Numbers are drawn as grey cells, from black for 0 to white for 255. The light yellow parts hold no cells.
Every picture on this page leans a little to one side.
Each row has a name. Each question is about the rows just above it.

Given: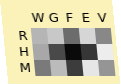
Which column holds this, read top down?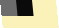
F
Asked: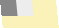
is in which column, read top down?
V
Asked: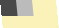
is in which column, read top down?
G
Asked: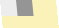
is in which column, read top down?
V

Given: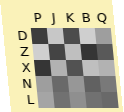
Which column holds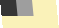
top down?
P
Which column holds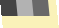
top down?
J
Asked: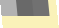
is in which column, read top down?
J
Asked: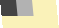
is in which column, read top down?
J
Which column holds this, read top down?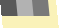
Q

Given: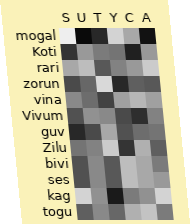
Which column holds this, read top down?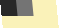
S
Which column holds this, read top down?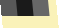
T

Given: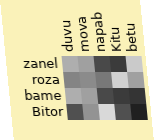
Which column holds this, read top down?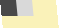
napab
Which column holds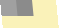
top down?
mova
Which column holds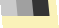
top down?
betu
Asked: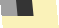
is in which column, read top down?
betu
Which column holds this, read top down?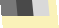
napab
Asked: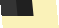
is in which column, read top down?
betu
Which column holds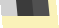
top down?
Kitu

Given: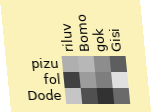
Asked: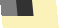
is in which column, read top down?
gok
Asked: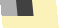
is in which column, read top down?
riluv

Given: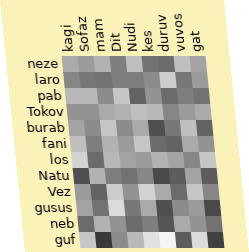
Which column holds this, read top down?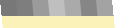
vuvos
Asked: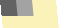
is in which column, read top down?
duruv
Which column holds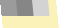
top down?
Nudi

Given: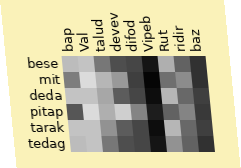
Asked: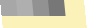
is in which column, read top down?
talud
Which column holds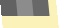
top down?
ridir
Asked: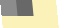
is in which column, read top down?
ridir
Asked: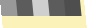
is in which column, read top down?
devev
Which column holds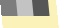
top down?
bap

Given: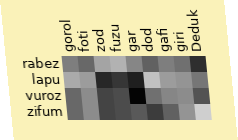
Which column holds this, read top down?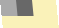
gorol
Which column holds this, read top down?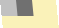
dod
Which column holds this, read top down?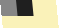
gar
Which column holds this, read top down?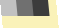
dod
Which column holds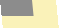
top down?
foti
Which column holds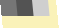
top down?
Deduk

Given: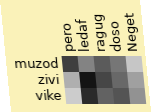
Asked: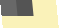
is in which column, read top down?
doso
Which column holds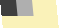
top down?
pero
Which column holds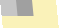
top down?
Neget

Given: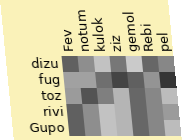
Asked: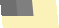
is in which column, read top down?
kulok
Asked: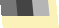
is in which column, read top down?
ziz
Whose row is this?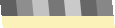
dizu
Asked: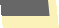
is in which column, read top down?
gemol
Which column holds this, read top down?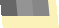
Rebi
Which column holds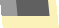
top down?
Fev

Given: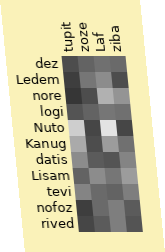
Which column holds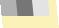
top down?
Laf
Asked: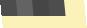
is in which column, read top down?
zoze
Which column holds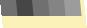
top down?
ziba
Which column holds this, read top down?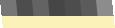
zoze
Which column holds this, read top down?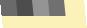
ziba

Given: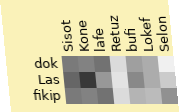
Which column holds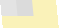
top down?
Retuz
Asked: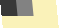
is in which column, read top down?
Kone
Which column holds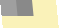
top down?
bufi
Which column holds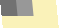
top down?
lafe
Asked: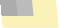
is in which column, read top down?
Lokef
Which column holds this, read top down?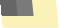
Sisot

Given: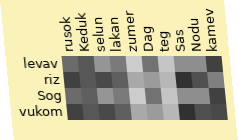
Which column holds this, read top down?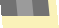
Dag
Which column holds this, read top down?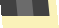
rusok
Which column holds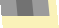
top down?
Dag
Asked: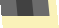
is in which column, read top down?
rusok
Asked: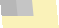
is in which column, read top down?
teg
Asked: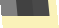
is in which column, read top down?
kamev

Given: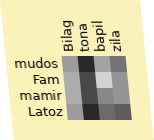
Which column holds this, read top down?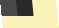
tona
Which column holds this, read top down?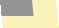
zila
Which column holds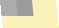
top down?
Bilag

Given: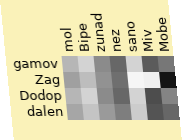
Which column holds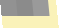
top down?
zunad
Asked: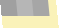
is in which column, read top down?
mol
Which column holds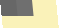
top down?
nez

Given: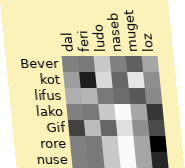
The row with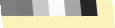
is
nuse
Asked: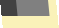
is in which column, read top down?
dal
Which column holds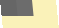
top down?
naseb
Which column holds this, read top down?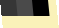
loz
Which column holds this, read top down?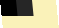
loz
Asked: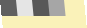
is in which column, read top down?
muget
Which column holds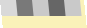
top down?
ludo

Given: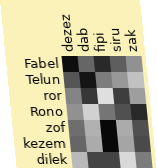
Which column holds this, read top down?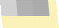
dab
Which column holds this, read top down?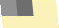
dezez
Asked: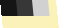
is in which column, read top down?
dab

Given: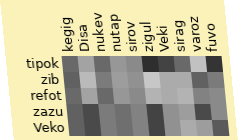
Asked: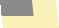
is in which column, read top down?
fuvo
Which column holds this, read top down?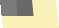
nukev
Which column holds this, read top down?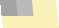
Disa
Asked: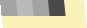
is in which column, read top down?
Disa

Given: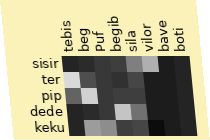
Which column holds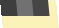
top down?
sila
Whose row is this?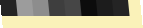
keku
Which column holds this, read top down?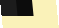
vilor
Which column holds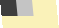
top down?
begib

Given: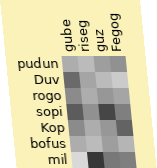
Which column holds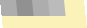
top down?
riseg
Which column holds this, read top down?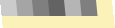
Fegog
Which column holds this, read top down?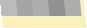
riseg
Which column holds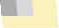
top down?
gube

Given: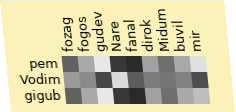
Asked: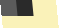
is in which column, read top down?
fanal
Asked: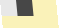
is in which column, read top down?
gudev
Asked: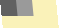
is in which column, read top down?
fozag
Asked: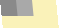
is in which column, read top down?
fogos
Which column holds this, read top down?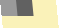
fozag

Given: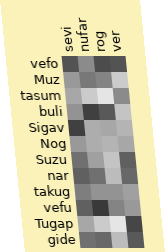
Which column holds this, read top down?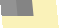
rog
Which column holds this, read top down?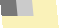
nufar
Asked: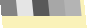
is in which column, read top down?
rog
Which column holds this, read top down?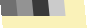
nufar
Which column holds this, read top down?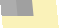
nufar

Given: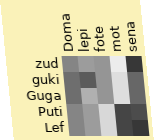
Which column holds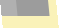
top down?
lepi
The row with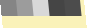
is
Puti
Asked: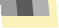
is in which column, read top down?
lepi
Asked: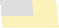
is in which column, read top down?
mot
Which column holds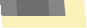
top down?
Doma
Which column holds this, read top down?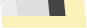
mot
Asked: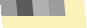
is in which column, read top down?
lepi

